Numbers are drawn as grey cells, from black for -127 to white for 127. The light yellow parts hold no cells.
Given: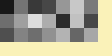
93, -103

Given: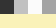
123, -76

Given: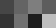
62, -98

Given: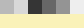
110, -74

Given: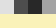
96, -87

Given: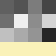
111, -90

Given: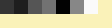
122, -125

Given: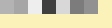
110, -64
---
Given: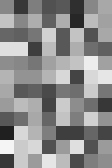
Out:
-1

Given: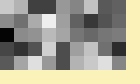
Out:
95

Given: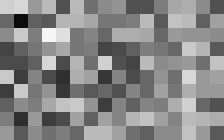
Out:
25

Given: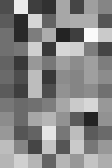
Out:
68

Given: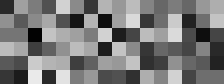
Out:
-17

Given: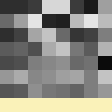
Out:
-1

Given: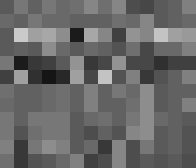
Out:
-37
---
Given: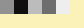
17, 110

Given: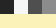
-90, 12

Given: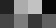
-93, -30

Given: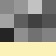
8, 2

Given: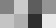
1, 104

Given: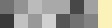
-13, 3
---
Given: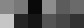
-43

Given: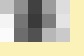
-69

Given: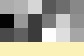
-5

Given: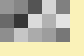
91

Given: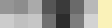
-83

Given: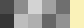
47

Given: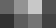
-34

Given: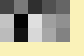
95

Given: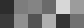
47

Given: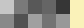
32
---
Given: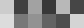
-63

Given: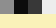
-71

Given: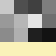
-96

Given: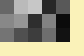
-109

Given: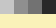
-13

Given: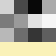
-74

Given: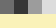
-18

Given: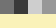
-13

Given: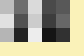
-93
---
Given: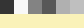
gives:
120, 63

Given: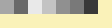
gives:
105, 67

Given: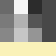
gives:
117, 70

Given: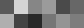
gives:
84, 47

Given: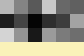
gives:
84, 72

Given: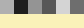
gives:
84, 48

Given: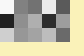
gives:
120, 107
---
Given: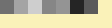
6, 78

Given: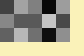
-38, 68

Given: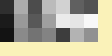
31, 120

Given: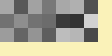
-19, 81

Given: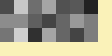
-59, 79

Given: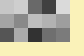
62, 90

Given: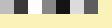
6, 126
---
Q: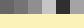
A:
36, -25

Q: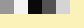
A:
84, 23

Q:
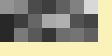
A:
88, -87

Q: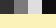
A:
-111, -78

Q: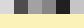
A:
69, 89

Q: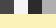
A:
47, -57

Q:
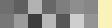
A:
7, -8

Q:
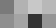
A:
56, 15

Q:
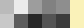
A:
14, 72
